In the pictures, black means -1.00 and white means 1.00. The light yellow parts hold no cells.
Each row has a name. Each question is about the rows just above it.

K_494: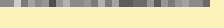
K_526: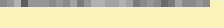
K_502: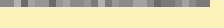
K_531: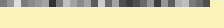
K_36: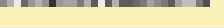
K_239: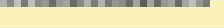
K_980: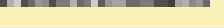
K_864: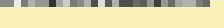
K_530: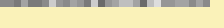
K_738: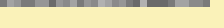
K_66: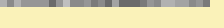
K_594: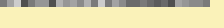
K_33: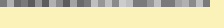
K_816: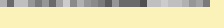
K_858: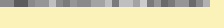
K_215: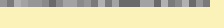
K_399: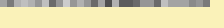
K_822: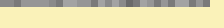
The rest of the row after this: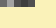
[-0.17  0.18 -0.51  0.18 -0.28  0.39  0.50 -0.04 -0.17 -0.38]
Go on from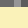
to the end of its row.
[ 0.18 -0.04  0.18  0.28  0.08  0.08 -0.17]
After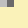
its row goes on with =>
[ 0.18  0.60  0.18  0.39  0.18 -0.17  0.28 -0.38  0.39 -0.28 -0.28 -0.17
  0.18  0.18 -0.17  0.50  0.28  0.28  0.28  0.08  0.18 -0.04]
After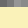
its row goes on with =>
[ 0.39  0.39  0.28  0.28  0.08  0.18 -0.04]
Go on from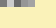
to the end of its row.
[ 0.50  0.50  0.28 -0.17  0.50  0.73  0.18  0.18  0.28  0.28  0.08  0.28
  0.08]
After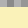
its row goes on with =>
[ 0.18  0.18  0.18 -0.17  0.18  0.50  0.08  0.08  0.18 -0.04  0.08 -0.17
  0.28 -0.17 -0.17 -0.17 -0.04  0.18  0.08  0.39  0.39  0.28  0.28  0.08
  0.18 -0.04]
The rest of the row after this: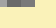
[-0.38 -0.38 -0.51  0.28  0.39  0.08  0.18 -0.17]

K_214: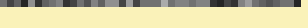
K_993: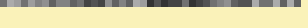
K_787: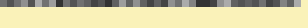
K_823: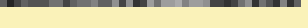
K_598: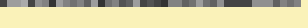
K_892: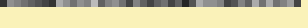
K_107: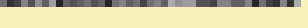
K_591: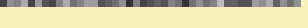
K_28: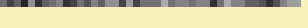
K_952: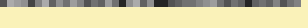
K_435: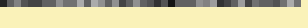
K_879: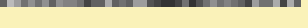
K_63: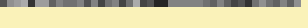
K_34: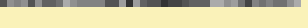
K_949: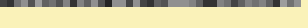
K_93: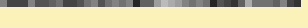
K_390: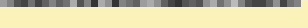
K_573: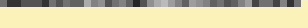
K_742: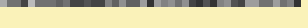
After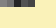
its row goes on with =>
[-0.60 -0.24  0.34 -0.11 -0.11 -0.11 -0.24  0.02 -0.47 -0.60]
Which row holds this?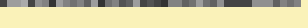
K_598

